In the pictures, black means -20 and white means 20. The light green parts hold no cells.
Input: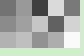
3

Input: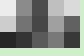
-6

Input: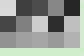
6

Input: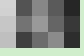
-3

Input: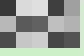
12

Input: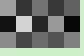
-3
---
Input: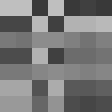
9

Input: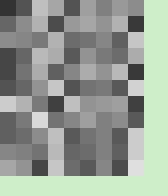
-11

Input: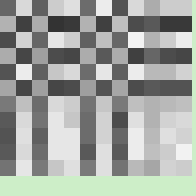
-11

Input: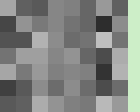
2

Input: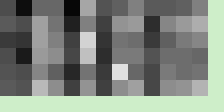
7

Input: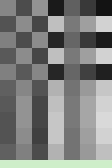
13
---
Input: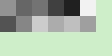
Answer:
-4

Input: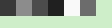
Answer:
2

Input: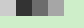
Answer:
-12

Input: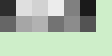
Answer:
15

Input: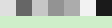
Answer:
-4

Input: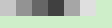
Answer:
3

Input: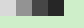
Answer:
3

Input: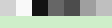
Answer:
19

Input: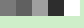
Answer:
-5
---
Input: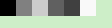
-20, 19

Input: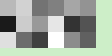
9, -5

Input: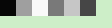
-19, -9

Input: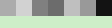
7, -17

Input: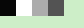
-19, -7

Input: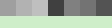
5, -7

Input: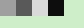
5, -18

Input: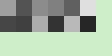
5, -14

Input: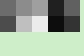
-3, -12

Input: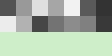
-7, -11
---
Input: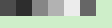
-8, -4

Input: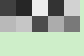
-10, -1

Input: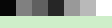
-19, 20

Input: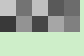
11, 0

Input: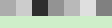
7, 0

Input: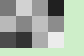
-1, 17
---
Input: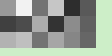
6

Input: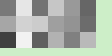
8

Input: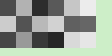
-14

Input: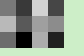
-20

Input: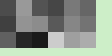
12

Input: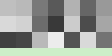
-7

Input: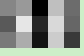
-17

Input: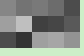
5
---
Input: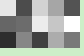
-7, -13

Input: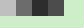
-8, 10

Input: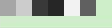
-5, 6

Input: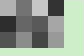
-12, -7

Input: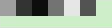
-7, 5

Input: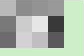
4, -3

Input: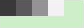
18, -11
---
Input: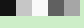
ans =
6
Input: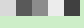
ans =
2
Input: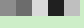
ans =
2
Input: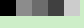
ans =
-3
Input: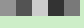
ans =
-1
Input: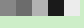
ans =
1
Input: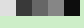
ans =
-4
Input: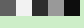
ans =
-5
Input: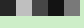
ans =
-9
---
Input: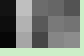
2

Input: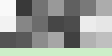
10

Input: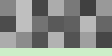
-9

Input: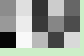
14

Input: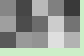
8

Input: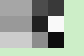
-18

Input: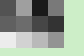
3

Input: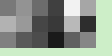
1

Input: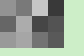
-6

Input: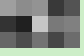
-3
